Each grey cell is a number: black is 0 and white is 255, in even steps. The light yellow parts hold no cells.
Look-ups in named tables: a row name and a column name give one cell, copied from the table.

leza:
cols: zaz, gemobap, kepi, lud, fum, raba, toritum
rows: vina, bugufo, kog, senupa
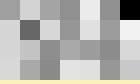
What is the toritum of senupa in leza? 199
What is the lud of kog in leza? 169
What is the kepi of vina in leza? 164
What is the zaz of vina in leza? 159
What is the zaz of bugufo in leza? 214
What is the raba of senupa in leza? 151
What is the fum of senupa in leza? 224
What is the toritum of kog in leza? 216
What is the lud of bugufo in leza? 150
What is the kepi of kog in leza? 142
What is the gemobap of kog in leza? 196

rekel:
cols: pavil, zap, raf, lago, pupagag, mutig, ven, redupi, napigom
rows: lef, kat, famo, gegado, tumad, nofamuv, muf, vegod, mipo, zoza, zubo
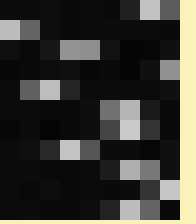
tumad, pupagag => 11
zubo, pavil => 11
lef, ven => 33
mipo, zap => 12
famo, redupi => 6
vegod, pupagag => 85
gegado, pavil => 7
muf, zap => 12
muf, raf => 4
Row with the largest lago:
vegod

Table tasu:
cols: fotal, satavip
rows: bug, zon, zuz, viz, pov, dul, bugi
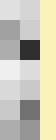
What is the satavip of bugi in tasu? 150
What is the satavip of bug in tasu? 213
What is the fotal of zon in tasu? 161
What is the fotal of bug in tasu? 225
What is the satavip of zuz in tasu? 47
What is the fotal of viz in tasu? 239
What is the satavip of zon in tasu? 206
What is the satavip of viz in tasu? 220

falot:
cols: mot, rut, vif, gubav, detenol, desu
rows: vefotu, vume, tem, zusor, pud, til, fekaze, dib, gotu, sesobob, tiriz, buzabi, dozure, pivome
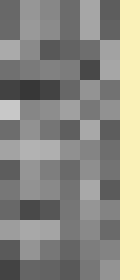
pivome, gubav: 89
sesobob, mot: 119
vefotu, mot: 104
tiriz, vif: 86
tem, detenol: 110
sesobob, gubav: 115
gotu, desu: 115
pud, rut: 55
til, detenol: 120
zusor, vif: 129
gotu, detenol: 142
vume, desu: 98
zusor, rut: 122
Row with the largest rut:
dib

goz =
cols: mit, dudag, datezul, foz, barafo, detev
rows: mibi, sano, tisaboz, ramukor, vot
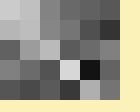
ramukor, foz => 215
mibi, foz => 105
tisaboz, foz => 91
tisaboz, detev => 128
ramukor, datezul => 83
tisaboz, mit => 97
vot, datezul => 90
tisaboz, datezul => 186
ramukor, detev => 99
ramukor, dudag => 107
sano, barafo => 80
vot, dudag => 74
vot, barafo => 175
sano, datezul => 134
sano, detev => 52
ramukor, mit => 128
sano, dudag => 189
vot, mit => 85

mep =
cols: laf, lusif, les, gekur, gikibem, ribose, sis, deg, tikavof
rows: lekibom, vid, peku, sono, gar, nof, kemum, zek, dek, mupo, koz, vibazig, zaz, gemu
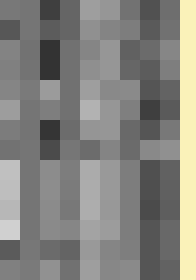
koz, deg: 75
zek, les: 75
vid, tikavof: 113
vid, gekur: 101
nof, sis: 127
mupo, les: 141
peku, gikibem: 133
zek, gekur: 118
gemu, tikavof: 98
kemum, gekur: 108
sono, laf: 128

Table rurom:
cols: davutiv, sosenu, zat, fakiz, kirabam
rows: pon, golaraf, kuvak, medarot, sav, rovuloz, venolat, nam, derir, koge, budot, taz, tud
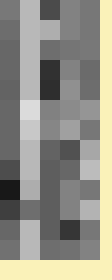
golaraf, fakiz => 130
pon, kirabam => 119
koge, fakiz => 130
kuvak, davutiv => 103
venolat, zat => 134
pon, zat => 75
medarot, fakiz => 130
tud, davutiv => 113
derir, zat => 94
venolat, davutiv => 103
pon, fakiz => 130
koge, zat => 94
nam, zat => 99
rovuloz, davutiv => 103
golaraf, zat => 174
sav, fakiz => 144
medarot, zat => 49
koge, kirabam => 119
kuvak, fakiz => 117
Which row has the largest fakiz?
venolat

